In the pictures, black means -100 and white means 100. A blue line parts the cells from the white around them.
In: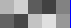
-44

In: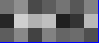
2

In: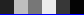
-7

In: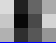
39

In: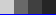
63

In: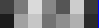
-10

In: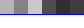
58

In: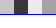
56

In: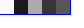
-80
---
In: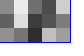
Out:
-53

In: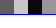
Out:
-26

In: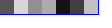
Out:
-50

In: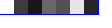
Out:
-70

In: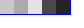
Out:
-43

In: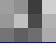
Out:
-42

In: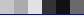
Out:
-60

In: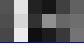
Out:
-83
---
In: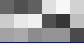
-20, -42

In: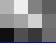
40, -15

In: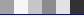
27, -61

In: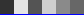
-61, -19

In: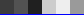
-53, 21

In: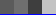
-29, 53

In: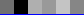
-12, 5

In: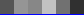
-33, -62

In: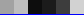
27, 65
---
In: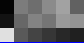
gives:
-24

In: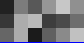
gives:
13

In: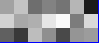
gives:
-79

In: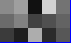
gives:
-10

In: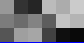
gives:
59

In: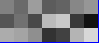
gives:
18

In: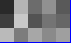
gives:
-30

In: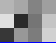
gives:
25

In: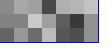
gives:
53

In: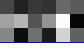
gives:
-29
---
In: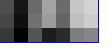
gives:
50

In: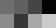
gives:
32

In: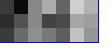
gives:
30

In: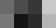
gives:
-67

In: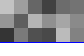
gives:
30

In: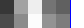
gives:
15

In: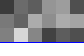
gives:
35

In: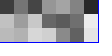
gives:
-13
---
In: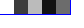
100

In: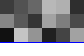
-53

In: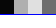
-95

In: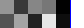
17

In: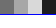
-13

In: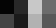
-97

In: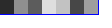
-66

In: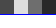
-43

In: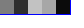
-2
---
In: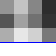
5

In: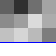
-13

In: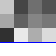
-13

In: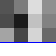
73

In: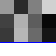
0

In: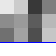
-56

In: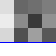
-13
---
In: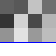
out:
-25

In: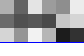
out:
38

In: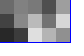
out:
-16

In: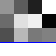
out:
17

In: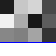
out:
-77

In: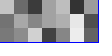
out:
54

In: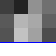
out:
-51
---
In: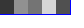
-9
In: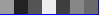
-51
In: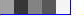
3
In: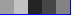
-72
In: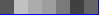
-4
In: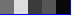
-54
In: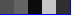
-91
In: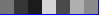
-42
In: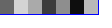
11
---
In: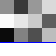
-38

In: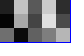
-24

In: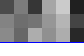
36

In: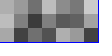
-12

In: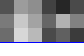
45

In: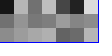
32

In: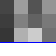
60

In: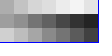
30

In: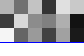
21

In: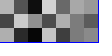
-95
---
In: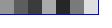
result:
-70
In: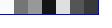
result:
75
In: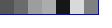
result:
-83
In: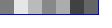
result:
35
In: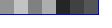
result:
-71
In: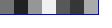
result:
-31
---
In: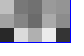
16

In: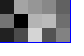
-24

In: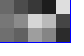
74

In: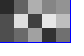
15

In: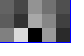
-38

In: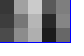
-1
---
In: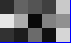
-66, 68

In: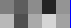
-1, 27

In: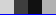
66, 39

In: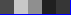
-42, -58

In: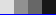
76, -82

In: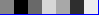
4, 86

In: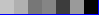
54, -97

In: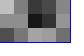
50, -12
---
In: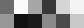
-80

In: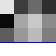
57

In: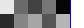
30

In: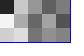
-19

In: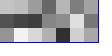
-51

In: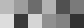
67

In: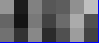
-5

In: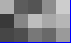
49

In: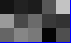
-16
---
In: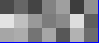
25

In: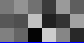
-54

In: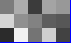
-54

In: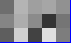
25

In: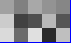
32

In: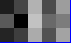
40

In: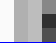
38

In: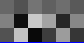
-25

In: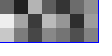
-59

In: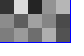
-72
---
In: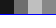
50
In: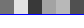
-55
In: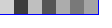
50
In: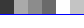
10
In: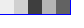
-51
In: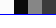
5
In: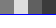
-25
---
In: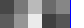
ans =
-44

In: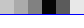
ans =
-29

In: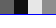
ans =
-24

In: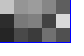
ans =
-65

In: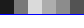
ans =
-35

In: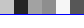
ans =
-32

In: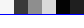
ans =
-76
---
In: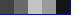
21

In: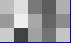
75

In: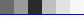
77

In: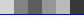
45

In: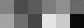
59

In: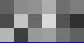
53
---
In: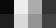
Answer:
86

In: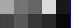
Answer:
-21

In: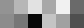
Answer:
32

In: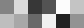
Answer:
-35

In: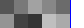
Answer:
27

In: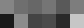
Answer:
-8

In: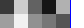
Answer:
-23

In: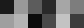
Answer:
-68

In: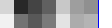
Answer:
57
